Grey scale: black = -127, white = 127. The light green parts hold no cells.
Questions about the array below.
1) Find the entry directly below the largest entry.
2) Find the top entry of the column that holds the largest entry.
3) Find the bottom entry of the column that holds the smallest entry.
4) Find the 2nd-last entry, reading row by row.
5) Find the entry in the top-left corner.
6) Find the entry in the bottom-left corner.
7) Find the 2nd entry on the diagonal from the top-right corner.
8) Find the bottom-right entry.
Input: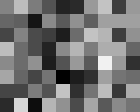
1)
32
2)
67
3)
17
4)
10
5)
3
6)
-85
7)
32
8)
-11

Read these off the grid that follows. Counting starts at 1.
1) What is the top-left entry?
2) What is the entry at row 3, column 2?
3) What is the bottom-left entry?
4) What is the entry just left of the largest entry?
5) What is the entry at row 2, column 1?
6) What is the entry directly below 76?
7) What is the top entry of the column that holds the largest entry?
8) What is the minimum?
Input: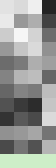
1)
98
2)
118
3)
-53
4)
76
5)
105
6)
24
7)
90
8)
-91

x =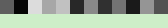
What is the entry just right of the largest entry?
39
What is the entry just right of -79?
-12
